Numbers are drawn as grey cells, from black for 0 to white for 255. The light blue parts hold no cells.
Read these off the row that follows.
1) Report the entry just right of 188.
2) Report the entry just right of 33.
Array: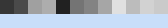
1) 210
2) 116

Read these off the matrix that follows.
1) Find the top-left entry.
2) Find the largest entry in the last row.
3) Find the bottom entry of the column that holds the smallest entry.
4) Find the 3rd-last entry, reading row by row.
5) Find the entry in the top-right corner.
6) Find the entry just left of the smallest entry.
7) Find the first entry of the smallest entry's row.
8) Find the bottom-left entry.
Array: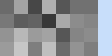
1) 107
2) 198
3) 191
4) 107
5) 113
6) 99
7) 120
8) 155

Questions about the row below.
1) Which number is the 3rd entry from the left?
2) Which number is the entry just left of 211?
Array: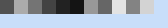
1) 116
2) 131

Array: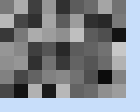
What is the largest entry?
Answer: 199
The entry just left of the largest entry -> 114
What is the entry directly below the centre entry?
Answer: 56
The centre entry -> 40
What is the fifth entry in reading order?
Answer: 48
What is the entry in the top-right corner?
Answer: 114
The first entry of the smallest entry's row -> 129
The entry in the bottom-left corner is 71
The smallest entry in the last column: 19
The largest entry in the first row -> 172
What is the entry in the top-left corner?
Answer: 121
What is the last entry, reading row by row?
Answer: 157
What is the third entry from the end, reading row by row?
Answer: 107
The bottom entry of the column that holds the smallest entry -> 143
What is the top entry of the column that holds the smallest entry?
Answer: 165
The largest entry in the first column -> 184
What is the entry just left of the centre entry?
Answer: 85
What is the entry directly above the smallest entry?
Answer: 107
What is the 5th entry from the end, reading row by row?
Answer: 184

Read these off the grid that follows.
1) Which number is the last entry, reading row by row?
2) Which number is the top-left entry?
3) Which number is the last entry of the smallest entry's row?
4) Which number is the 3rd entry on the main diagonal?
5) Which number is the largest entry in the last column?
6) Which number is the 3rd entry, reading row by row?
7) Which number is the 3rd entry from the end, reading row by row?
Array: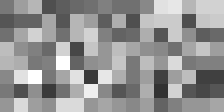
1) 166
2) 120
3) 85
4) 210
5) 210
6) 182
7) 150

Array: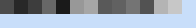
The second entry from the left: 40
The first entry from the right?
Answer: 199
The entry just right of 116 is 82
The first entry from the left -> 75

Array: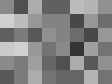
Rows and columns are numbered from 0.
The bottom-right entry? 115
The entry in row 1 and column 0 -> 208
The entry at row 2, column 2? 88
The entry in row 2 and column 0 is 96
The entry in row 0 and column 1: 80
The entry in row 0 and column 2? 172
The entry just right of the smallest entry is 159
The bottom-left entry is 88
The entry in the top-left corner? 138
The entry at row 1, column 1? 188
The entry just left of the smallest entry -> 138
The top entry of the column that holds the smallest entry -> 188
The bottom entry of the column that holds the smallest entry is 102
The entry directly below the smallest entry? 172

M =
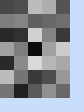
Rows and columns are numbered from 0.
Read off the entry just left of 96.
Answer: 132
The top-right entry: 84
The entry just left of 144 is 90
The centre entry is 13
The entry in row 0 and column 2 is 188
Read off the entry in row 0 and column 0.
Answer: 72
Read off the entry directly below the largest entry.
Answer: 57
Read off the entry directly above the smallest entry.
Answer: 209
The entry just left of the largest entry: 138
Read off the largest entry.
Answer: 217
